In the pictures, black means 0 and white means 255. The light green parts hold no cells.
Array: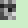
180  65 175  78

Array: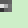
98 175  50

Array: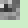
98 104  65 161 156

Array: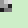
223 160  27

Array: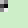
123  66

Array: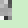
80 167 162
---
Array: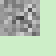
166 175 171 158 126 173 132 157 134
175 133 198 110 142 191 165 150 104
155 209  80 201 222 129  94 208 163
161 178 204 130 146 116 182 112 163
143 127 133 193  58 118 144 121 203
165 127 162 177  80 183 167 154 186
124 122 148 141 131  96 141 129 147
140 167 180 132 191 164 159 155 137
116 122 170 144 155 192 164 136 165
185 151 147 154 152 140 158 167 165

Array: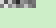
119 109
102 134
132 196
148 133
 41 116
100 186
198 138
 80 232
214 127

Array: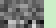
121 119  83 135 104  17  79
115  92  66 122  87  44 110
 94  92 128  72  87 170 217
126 117  85 133 110  17  92
 93 158 127 156 100 101  44
116 158 126 106  73 186 110
 92 132  64 103 123 131  84
119 120 112  88  91 190 155
 91 106 146 108 131 199 163
 82  70  66 110 131  40  84
133  97  74 141  90  61  67

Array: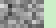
116 192 132 194 169 122  93
122 167 137 173 138 163 100
168 115 161  99 104 202 119
110 195 143 191 164 125  92
126 124 113 170 155  94 153
139 106 148 160 149 168 130
182 141 159 149 113 131 165
149 124 177 122 124 182 131
130  55 110  74 132 181 152
113 186 163 137  90 122 126
156 218 154 164 146 117 152

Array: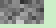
119 106  64 109 110 155
 92 124  90 126 115 107
128 119 135 143  73 152
 86 107 151  98 106 126
 66 128 136 157 141 113
 47 162  85 163 142 198
137 135 123 101 168 200
141 137 108  85 130 113
 95 129 113 138  75 160
125 108 127 118 143 121
 99  99 126 167 129 146

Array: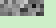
136  63 109  73
109 130 156  52
 98  21 142 162
 95 128 145 134
201 113  61 116
171 192  54 104
164 132 153 167
111 141 155 140
177 164 127  93
 93 145 141 121
175 103 130 119

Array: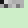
178 174
177 122
173 192
189 170
211  71
 20 166

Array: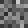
101 160  73 118 121 111  59
 89 142 103  91  53 150 167
203 147  91 140 142 129  86
 57  91  95  80 149  83  97
 99 126  58 149 120 103  53
117 104 137  42 151  91  82
 56 158 106 125  64 147  55
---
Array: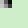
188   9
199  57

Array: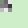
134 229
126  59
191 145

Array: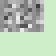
152 178 174 128 140 203
147 106 180 128 147 167
142 180 141 130 146 155
145 104 210 114 144 189
153 177 236 194 140 185
145 216 221 126 146 217
139 160 131  83 144 159
152 127 152 177 144 165

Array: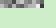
144 136 178 139 184 103
190 101 110 149 184  58

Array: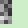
104  55
169 122
172  56
 92  50
223 160
167 140

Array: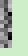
133 176
125 196
172 165
170  11
190  92
123  58
191 103
115 178
175  23
156   5
113 161
172 170

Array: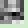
154 196 127
161 154 120
130 186 179
 92  67  40
 60 132  91
141 143 208

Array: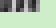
 89  78  78 175  36
 87  75  65 190  48
 66 102  48 199  73

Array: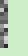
 86
108
195
 82
119
 95
156
131
 82
132
110
108
